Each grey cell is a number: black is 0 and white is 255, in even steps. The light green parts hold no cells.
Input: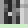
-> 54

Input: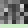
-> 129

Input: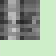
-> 91

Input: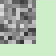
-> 203

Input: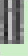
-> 98

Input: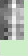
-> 239

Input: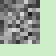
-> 216
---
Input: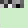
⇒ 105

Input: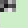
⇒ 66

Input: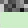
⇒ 191

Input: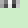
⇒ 187

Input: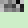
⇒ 30

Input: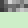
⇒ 83

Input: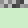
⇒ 215
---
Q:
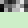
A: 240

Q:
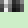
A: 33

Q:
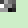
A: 11

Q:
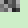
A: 34

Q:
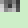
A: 190

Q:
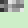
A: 159

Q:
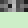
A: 103
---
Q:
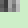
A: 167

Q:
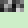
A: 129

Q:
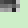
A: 122

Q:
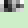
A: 60

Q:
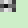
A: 113

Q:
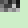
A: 63
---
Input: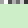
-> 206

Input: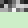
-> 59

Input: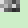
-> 72

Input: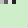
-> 232

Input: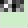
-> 82

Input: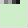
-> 67

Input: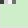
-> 245

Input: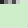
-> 76

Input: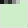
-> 135

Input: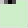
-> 3
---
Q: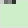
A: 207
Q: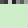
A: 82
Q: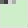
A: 104
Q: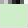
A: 171
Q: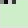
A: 139
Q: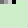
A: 111
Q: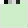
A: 247
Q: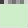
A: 63
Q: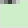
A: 165
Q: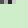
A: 81
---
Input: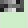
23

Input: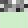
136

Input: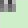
61

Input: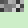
56

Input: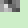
117

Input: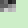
29
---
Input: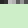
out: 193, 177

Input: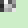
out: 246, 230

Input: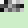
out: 244, 230

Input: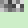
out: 230, 217

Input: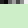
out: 240, 158

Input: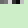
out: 218, 191

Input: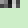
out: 209, 194
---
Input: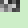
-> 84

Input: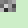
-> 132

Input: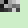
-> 135

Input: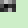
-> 131

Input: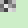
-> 176

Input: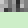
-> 202
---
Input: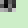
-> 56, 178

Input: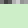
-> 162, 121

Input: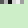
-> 159, 86

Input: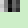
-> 59, 212

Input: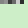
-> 45, 131

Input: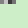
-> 114, 130

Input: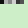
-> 83, 14
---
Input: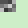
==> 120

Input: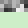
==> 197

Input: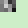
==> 118

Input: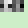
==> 36

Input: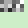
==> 200

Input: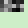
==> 74

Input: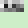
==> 240

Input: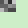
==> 99

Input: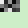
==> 126

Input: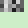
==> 69
